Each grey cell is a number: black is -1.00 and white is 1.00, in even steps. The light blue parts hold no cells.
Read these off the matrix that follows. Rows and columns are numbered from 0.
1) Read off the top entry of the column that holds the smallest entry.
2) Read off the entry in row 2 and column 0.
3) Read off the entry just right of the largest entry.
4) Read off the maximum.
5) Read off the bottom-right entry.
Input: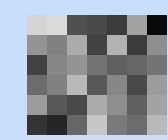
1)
-0.92
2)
-0.48
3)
-0.37
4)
0.72
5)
0.45

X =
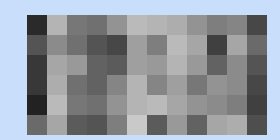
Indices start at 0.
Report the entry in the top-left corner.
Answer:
-0.67
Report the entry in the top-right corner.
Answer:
-0.44
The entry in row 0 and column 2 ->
-0.07
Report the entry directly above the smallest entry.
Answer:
-0.56
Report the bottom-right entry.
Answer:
-0.39
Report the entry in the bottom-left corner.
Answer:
-0.17
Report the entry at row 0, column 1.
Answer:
0.41
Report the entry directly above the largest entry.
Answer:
0.41
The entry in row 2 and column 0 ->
-0.56
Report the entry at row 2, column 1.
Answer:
0.30
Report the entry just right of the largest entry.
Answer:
-0.29

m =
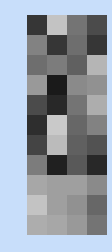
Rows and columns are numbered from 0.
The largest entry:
0.58
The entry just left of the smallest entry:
0.20
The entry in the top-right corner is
-0.41
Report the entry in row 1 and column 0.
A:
0.02
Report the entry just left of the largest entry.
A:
-0.64
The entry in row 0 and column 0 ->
-0.58
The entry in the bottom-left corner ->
0.36
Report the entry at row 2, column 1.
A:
-0.03
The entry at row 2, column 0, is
-0.14
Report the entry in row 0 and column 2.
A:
-0.09
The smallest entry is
-0.80

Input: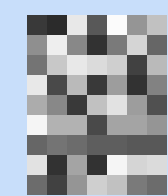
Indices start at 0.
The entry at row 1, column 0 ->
0.12
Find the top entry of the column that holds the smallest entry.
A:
-0.66
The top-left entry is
-0.55
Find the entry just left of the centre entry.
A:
-0.55
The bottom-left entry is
-0.15
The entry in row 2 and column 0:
-0.09
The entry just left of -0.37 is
0.23
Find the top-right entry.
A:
0.51
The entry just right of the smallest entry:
0.82
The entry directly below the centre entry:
-0.43
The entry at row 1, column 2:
0.07
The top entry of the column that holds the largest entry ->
0.97
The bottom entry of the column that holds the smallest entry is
-0.49
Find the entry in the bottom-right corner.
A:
-0.15
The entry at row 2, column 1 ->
0.57
